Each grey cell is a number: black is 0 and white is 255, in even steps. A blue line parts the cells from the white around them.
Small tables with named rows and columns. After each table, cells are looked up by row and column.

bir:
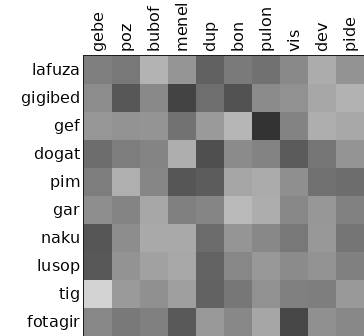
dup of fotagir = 153
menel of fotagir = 89
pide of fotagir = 135
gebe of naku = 86
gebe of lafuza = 127
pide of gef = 168
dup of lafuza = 97
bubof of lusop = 161
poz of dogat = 125
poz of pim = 175
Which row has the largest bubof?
lafuza

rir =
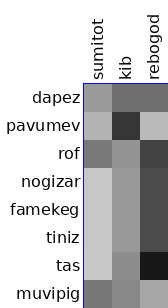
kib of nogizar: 152
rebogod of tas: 24
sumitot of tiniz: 199
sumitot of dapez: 154
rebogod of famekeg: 75
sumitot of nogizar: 199
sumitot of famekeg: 199
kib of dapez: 111
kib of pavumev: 54
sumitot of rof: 121
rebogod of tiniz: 75
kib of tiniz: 153
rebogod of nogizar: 76
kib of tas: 141

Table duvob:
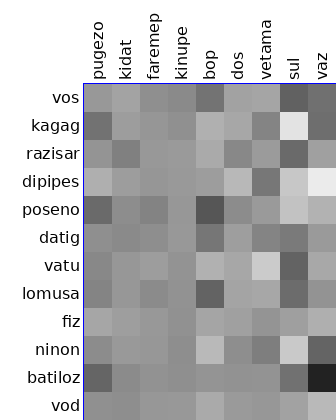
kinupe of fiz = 145
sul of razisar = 106
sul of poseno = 194
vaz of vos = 112
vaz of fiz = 175
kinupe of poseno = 151
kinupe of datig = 152
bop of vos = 115
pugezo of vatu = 136
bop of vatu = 177
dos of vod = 154
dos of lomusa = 164
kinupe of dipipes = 153
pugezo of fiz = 166

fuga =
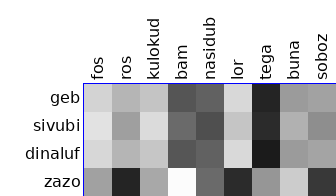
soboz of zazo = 56
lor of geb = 216
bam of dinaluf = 86
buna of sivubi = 177
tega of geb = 36
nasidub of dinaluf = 97
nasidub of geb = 97
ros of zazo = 36
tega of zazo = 150
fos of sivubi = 226
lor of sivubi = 197
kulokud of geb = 196
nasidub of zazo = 106
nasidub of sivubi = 79

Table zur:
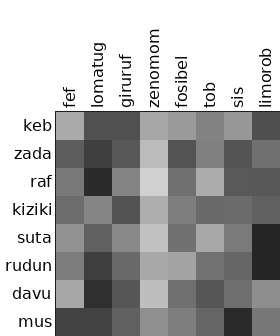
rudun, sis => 102
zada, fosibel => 84
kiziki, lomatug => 133
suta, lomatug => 96
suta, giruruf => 136
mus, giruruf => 97

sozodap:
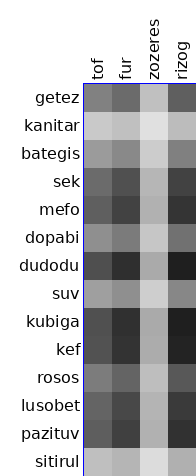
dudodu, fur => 47
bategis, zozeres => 204
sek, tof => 107
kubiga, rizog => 31
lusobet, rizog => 58
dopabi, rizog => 113
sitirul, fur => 181
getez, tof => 129
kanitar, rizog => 188
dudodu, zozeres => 170
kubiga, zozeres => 170
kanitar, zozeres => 224
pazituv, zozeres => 177
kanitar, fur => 192
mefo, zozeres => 177
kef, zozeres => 172
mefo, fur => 66

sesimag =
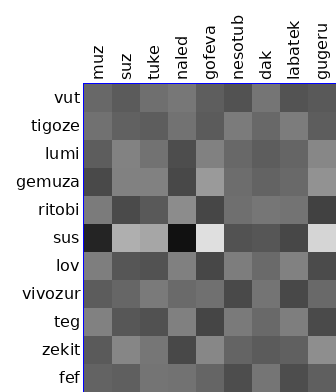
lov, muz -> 126
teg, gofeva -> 69
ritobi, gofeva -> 70
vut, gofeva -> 94
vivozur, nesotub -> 73
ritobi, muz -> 123
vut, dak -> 117
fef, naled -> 114
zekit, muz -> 90
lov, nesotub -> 125
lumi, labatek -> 101

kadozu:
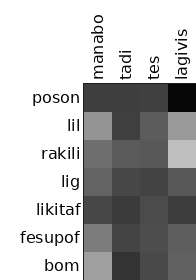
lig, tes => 67
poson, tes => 64
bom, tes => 73
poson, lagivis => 6
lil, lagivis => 153
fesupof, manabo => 124
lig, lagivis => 88
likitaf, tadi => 59
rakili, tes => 88
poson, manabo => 62
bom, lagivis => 97

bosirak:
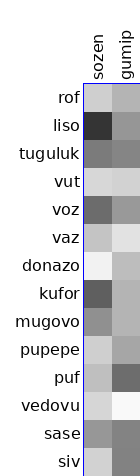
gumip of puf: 109
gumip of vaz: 226
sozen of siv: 210
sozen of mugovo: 144
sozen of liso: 52
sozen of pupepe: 207
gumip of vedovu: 249
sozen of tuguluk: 123
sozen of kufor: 95
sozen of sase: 151
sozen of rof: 207
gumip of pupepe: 166
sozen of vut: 215
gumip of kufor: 180
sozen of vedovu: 214
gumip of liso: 150
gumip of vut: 210
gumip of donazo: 189
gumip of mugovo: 180
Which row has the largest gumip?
vedovu

